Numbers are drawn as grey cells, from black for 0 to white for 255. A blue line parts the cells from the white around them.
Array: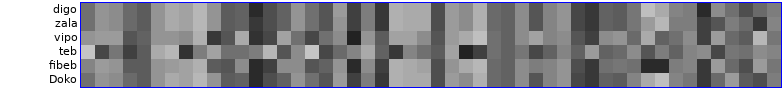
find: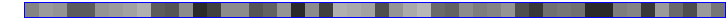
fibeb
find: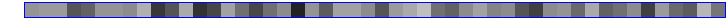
vipo
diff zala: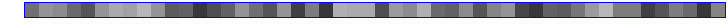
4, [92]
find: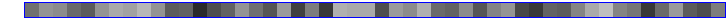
Doko
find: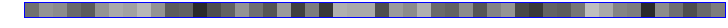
digo

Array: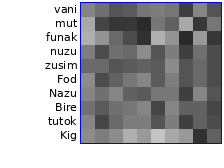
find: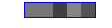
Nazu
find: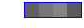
Fod

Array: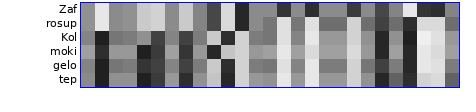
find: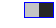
tep
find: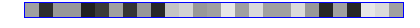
moki

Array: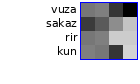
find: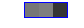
vuza
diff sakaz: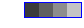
1, [90]
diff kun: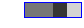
0, [127]
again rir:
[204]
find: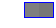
kun
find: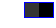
vuza

